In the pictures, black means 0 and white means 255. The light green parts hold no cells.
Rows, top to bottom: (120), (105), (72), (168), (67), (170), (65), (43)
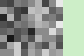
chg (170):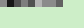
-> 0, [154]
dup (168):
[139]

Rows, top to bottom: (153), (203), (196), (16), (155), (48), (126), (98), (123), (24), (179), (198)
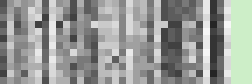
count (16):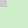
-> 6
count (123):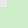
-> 2
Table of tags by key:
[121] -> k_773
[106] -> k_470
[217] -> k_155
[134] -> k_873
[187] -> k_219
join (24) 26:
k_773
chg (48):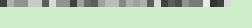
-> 5, [187]
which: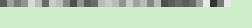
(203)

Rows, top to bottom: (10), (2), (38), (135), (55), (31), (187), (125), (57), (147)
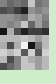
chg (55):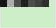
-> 4, [63]
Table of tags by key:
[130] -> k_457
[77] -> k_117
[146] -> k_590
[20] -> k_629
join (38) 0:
k_590
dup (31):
[185]
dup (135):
[146]
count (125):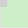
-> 4
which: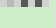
(125)
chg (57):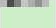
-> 5, [158]

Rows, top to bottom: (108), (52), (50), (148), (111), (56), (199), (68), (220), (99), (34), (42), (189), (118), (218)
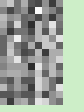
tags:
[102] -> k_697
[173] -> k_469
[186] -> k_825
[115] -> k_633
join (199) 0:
k_697
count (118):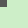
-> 4
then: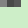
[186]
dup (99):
[158]
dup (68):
[173]

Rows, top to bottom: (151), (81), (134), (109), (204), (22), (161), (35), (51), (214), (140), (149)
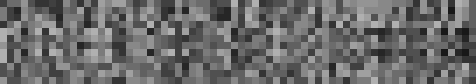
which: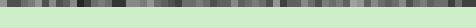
(161)
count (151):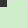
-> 7

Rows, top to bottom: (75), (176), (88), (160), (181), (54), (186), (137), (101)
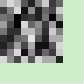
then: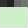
[228]
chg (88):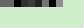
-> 0, [116]
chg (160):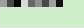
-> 6, [60]
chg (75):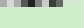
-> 2, [188]
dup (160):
[158]

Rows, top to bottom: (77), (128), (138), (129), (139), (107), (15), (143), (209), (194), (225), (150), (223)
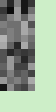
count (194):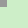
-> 2
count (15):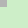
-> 0
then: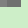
[168]

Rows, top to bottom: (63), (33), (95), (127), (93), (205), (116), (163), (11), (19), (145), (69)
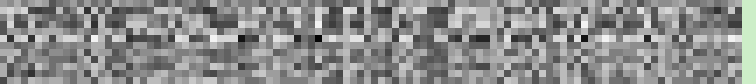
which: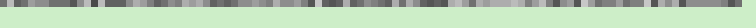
(11)
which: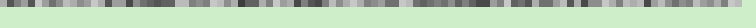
(19)
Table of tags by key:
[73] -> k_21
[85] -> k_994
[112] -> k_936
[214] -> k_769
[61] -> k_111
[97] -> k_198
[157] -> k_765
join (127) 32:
k_21
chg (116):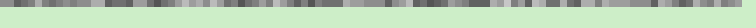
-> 82, [112]
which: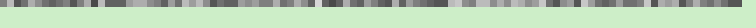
(95)
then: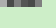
[187]
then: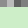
[173]

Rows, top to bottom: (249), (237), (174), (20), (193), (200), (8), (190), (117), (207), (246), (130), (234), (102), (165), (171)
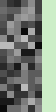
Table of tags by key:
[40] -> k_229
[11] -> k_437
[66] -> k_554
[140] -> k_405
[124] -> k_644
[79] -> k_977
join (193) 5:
k_229
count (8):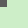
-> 2
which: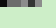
(171)
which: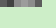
(174)
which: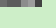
(237)

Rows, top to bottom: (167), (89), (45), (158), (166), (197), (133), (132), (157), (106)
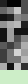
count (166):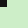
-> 3
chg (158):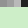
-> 1, [173]
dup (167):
[3]
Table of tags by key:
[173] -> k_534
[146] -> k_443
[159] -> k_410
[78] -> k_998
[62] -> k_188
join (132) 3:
k_410

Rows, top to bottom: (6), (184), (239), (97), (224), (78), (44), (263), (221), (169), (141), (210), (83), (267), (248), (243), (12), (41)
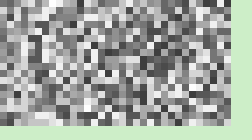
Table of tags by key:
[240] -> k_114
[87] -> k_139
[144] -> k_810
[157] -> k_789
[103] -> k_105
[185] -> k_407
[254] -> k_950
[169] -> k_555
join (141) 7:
k_114
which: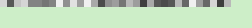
(169)

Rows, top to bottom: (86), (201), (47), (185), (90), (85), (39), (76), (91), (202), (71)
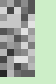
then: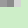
[125]
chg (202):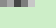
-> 4, [183]
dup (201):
[213]
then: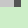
[199]
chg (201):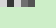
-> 1, [70]
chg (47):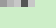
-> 1, [199]
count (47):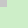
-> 3

